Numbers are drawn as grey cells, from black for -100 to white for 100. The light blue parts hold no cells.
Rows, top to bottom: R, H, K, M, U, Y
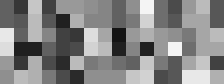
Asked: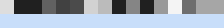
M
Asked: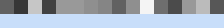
R
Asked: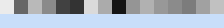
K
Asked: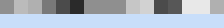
Y
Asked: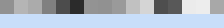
Y

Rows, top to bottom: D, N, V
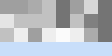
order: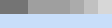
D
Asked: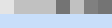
N
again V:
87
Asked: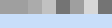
D
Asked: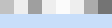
V

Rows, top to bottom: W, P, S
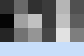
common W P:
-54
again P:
51
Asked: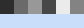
S
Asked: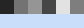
S

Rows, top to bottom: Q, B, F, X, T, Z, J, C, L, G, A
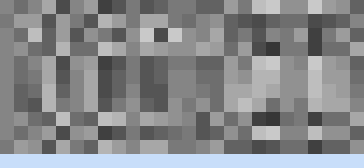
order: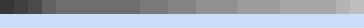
X
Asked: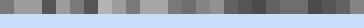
B
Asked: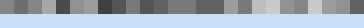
T

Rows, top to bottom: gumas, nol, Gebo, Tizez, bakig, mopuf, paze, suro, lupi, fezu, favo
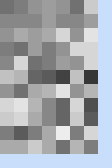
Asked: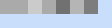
favo
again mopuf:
51
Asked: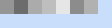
paze
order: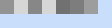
bakig

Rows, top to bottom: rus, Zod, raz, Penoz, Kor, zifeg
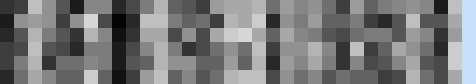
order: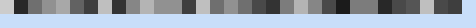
Penoz
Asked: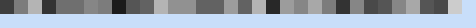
Kor
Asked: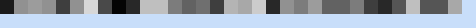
Zod
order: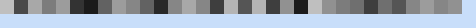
rus

